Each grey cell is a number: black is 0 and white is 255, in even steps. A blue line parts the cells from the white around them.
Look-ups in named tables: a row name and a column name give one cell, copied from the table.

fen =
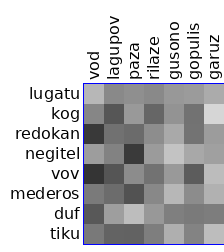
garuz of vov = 188
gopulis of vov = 92
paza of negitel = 58
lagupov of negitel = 130
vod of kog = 134
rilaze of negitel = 155
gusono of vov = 153
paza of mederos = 82
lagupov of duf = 158
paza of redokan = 107
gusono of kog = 147
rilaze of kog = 102
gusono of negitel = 195
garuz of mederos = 177
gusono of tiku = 175
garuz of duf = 125
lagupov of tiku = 99
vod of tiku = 121

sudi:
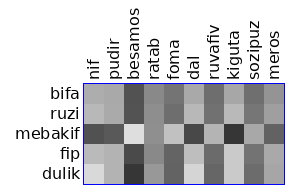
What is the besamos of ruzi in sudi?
83
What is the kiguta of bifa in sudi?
167
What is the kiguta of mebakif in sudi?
54
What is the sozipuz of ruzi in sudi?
118
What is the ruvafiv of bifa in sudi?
110
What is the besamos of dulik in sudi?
54
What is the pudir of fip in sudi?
179
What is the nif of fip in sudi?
186
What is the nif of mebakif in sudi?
81
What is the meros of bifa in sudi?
148
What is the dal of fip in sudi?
190
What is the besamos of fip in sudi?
74
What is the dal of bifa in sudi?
169
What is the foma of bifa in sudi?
116
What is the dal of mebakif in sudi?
72
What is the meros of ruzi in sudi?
159

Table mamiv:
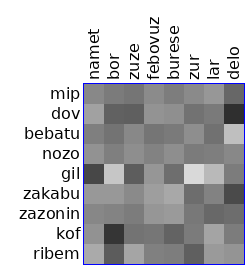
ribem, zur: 95
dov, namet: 161
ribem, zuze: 165
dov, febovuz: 147
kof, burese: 99
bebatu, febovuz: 117
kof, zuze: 115
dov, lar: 122
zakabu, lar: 130
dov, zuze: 95
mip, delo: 103

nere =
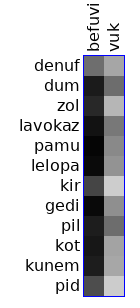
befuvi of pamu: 5
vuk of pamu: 137
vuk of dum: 109
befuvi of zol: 40
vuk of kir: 205
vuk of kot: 163
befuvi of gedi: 9
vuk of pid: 204
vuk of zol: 182
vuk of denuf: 166
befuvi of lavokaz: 18
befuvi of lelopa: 10
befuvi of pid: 77
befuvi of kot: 23
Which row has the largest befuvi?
denuf

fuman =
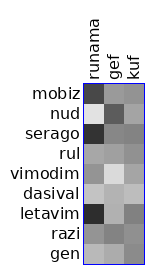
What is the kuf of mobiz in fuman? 147
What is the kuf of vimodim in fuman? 165
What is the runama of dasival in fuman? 195
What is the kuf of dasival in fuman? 189
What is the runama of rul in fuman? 167
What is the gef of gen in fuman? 172
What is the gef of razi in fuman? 131
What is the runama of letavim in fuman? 45
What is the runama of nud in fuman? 226
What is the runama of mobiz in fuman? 72
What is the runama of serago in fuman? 51
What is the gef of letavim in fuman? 177
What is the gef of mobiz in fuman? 154
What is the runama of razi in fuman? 148

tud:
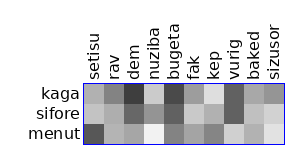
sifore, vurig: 97
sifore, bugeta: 97
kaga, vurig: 97
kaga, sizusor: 149
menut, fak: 164
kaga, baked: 168
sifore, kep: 177
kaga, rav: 131

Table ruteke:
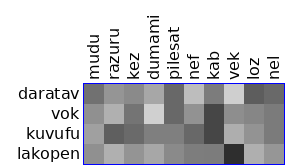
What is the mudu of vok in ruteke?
144
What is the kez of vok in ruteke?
116
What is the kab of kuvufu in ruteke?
70
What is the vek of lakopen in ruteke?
46
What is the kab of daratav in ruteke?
124
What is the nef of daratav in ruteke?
189
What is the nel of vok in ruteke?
123
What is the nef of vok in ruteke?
146
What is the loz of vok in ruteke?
134
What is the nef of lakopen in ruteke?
125
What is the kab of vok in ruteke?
70
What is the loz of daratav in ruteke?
93
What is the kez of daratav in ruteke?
138
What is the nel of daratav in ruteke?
105
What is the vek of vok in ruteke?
142
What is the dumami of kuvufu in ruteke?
127
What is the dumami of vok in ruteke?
208
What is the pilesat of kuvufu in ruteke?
127

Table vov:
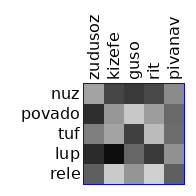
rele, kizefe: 202
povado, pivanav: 105
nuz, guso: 57
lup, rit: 57
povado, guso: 200
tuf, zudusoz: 126
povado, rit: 157
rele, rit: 207
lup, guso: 102
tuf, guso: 64
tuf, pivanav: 108
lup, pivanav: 145
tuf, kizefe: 163
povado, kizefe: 151
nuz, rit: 72
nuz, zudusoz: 163
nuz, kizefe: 70
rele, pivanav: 95
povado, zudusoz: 46
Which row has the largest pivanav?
lup

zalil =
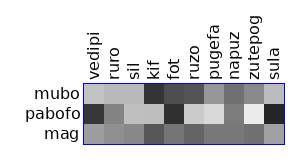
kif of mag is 87
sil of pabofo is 191
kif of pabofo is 190
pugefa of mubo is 150
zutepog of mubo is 137
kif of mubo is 52
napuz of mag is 120
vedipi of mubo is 194
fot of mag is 117
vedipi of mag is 158
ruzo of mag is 100
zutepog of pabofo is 236
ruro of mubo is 185
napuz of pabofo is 124
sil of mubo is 185
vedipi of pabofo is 55

